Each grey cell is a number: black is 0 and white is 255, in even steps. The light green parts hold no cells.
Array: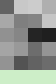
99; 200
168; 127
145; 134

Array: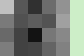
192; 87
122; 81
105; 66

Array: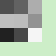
79; 98
191; 189
33; 72

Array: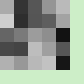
171; 52
206; 46
101; 122

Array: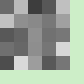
106; 186
193; 143
88; 100

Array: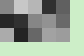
135; 199
39; 49
171; 35

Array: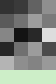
50; 58
90; 114
134; 19

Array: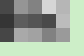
72; 149
53; 93
70; 169
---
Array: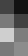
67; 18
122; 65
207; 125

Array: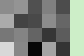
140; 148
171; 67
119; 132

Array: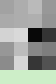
162; 173
170; 173
211; 217

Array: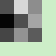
80; 215
5; 78
69; 147

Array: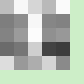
189; 247
126; 140
131; 155

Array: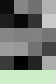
13; 134
30; 9
134; 128
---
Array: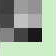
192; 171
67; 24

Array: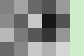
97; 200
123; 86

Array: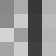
204; 59
157; 59

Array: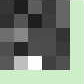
85; 30
135; 75

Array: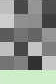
144; 141
116; 101

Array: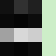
5; 12
216; 206
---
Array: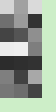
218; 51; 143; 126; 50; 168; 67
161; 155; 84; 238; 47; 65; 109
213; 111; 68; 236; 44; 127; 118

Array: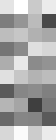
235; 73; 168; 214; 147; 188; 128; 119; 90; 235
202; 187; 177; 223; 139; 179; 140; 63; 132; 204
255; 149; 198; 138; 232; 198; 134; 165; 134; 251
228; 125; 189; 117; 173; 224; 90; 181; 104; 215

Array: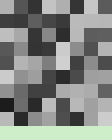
91; 183; 95; 180; 76; 161; 98; 180; 204
198; 184; 93; 81; 140; 159; 172; 160; 161
53; 186; 185; 140; 64; 75; 177; 184; 48
175; 58; 45; 203; 208; 43; 171; 74; 78
195; 70; 136; 57; 126; 69; 65; 188; 162
51; 94; 53; 52; 166; 158; 65; 41; 140
85; 58; 168; 138; 180; 145; 106; 109; 41
177; 62; 190; 88; 81; 203; 145; 28; 185

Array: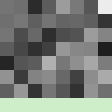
236; 52; 132; 30; 124; 170; 111
86; 95; 156; 132; 167; 141; 147
121; 103; 83; 135; 143; 65; 50
156; 100; 77; 151; 119; 104; 86
92; 116; 46; 64; 176; 139; 117
43; 95; 104; 48; 92; 131; 51
111; 119; 76; 71; 85; 59; 151
116; 111; 117; 92; 37; 146; 95

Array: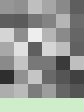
94; 108; 102; 97; 191; 65; 84
137; 181; 138; 189; 58; 85; 101
166; 131; 181; 213; 120; 105; 157
191; 117; 238; 95; 120; 197; 124
144; 91; 142; 224; 196; 145; 186
150; 94; 213; 168; 138; 46; 173

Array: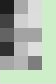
220; 221; 163; 222; 125
169; 208; 163; 189; 181
29; 66; 99; 47; 166

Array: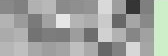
127; 137; 161; 166
53; 166; 134; 215
158; 104; 178; 130
217; 202; 209; 103
147; 172; 109; 170
143; 180; 157; 191
138; 230; 123; 164
184; 162; 125; 158
177; 122; 115; 168
128; 155; 178; 191
136; 179; 171; 182
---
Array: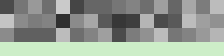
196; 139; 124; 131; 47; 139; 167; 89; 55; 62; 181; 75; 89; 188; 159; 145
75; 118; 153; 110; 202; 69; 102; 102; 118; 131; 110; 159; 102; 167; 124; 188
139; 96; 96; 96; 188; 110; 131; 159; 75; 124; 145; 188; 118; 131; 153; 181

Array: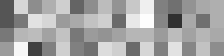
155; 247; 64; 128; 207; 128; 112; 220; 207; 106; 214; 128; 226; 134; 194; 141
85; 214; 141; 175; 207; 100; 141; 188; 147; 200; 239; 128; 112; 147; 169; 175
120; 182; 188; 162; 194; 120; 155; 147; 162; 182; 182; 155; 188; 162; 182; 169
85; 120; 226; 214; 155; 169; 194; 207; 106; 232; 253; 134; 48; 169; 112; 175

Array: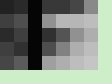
70; 91; 5; 159; 174; 189; 197
63; 78; 5; 145; 182; 182; 189
42; 63; 5; 49; 84; 145; 174
63; 49; 5; 78; 129; 174; 189
34; 42; 5; 56; 56; 70; 137

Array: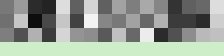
112; 198; 13; 73; 198; 66; 243; 134; 120; 162; 104; 177; 59; 59; 43; 206
120; 154; 43; 35; 221; 96; 213; 96; 162; 126; 169; 134; 51; 96; 104; 221
126; 81; 177; 59; 213; 148; 141; 89; 192; 104; 236; 43; 81; 141; 185; 192

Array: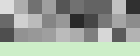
105; 208; 187; 133; 152; 41; 70; 120; 165; 140
221; 173; 113; 159; 85; 113; 99; 99; 193; 48
78; 146; 152; 159; 187; 173; 127; 215; 91; 179

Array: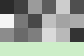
244; 120; 72; 191; 163; 171
140; 106; 126; 218; 185; 51
43; 64; 155; 93; 205; 79

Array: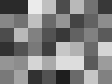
76; 185; 129; 82; 56; 98; 129; 90
121; 163; 49; 82; 30; 106; 198; 129
149; 141; 213; 170; 221; 221; 90; 156
135; 114; 192; 106; 149; 68; 98; 141
49; 82; 121; 62; 198; 178; 106; 213
42; 42; 235; 192; 76; 185; 114; 56

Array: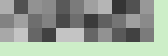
168; 196; 102; 65; 196; 196; 102; 146; 89; 65; 123
130; 160; 110; 130; 73; 110; 59; 96; 117; 160; 138
175; 81; 146; 138; 89; 123; 160; 181; 53; 81; 152

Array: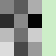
44; 138; 4
187; 113; 206
131; 91; 173
220; 72; 154
